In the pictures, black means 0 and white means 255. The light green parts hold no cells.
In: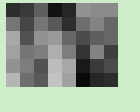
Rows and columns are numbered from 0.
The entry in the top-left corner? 45
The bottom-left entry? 181
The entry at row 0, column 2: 95
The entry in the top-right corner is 139
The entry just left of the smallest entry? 161
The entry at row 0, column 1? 57
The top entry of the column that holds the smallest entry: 146
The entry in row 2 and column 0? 168
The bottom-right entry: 45
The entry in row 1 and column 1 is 69
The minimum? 10
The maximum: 195
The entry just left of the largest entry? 89
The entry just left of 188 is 81

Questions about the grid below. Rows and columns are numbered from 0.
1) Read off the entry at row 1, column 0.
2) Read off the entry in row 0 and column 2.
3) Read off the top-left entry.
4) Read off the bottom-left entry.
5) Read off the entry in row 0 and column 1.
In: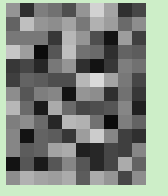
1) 99
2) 126
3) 149
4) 141
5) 47

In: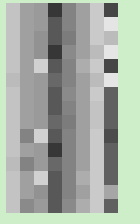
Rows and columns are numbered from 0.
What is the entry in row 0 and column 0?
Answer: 195
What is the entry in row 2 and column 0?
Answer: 195
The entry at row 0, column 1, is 160
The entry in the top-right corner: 70
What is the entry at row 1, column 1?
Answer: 160
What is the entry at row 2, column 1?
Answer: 160
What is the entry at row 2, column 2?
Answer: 146
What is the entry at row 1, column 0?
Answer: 195
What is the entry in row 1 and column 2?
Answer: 154
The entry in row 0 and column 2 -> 154
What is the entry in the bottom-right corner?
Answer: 96

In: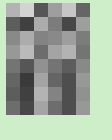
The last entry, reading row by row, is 152
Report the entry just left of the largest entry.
179
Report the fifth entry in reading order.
198
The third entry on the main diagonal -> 131
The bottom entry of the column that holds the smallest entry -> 71
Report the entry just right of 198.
101
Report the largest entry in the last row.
164
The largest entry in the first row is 211
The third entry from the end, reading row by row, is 109
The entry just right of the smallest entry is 164
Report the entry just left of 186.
152
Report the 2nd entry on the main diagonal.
64
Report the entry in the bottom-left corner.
109
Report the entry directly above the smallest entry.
86

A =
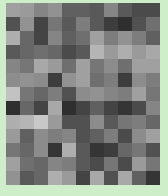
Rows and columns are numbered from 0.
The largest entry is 200
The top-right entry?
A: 75
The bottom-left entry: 146
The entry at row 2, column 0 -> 174
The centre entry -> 140
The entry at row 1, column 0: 81
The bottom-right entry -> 53
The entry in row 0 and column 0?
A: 160
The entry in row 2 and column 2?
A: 68
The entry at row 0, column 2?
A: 133
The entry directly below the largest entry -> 140
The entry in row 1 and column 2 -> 68
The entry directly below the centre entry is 68
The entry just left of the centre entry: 81
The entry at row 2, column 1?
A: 103
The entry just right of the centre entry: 146

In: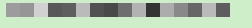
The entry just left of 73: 81
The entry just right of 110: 178
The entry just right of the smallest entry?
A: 172

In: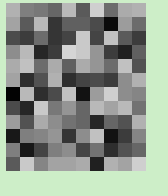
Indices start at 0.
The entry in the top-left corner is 177
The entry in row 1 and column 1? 90
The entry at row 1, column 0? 163
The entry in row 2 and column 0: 75
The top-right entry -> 177
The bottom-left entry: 90
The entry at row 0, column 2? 120
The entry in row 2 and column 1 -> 60
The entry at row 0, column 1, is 127
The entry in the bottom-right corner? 207
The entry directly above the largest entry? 68
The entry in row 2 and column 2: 108
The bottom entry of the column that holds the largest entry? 163
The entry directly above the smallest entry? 163
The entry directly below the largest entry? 96
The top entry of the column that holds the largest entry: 185
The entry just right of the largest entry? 201

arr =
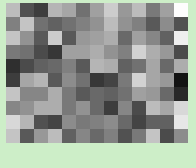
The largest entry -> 253
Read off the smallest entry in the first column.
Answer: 47
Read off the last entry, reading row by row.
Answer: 140
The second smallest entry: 40
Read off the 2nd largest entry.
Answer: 239
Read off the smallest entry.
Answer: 19
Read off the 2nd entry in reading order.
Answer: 81
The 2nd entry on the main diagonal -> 196
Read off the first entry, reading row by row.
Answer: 188
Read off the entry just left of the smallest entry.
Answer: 152
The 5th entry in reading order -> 166
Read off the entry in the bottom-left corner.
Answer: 196
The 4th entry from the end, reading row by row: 121
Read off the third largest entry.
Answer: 231
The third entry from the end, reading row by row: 196
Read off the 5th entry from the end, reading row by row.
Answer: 81
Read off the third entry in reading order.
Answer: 61
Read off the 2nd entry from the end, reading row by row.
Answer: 75
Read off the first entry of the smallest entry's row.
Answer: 61
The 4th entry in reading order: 181

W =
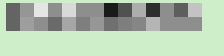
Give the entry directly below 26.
112
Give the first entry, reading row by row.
100
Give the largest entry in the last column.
195
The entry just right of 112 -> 126
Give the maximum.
229
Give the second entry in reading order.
150
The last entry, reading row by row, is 142
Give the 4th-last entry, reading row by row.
181

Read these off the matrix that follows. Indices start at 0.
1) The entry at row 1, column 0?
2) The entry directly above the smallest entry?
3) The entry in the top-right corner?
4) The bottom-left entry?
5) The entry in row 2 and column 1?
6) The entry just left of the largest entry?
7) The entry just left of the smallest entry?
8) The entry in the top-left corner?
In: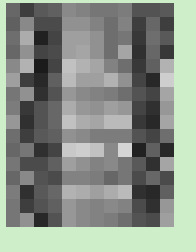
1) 96
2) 68
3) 89
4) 118
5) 172
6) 137
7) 178
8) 103

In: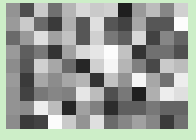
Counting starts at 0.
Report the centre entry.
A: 208
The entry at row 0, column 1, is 79
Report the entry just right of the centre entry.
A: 245
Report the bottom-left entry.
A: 140
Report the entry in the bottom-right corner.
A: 112
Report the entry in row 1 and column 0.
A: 154
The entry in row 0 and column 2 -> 202
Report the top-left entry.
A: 147
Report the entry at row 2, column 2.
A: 223
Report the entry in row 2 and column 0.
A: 106
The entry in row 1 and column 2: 106
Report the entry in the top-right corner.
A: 208
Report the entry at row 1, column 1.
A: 202
